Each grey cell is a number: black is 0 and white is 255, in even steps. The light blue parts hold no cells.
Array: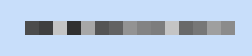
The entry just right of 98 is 147
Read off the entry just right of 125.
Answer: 196

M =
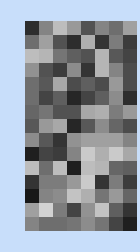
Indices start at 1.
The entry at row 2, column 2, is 160
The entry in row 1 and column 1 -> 45
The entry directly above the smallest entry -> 52
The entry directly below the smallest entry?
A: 160
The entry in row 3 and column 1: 189
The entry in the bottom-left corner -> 132
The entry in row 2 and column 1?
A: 110
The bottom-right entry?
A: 31
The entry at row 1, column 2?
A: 132
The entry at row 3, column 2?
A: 181
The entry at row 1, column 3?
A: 189
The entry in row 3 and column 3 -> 117
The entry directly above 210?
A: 132
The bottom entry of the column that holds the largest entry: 110
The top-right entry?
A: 160
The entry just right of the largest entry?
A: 124
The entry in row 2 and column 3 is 82

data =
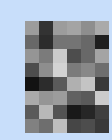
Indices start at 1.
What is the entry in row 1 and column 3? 156
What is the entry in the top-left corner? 156
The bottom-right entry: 57
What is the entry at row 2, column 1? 104
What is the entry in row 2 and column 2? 44
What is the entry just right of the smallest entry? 44
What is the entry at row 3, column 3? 203
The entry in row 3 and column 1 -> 149
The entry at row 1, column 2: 51
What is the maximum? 211
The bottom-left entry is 129
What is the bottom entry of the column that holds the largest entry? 190
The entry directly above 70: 25
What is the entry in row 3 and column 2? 123

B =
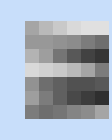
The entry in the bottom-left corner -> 124
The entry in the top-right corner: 224
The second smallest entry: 53
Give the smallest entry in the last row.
110
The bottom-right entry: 165
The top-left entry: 165
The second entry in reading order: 185
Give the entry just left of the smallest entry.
60
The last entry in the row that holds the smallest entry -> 47
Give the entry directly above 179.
152
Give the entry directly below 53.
124
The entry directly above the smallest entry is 88

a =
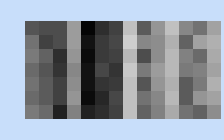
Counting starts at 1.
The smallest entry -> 5
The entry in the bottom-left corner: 122
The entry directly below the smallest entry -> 18
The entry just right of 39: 71
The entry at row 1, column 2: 77
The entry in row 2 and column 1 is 114
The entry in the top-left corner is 85
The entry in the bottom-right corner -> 141
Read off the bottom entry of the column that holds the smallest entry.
33
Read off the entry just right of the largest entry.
135
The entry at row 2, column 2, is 65
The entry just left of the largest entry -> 71
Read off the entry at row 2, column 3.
77
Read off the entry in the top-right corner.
162
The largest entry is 206
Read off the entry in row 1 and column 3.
77
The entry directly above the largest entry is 192
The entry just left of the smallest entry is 156
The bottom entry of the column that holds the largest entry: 192
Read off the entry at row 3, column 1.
122
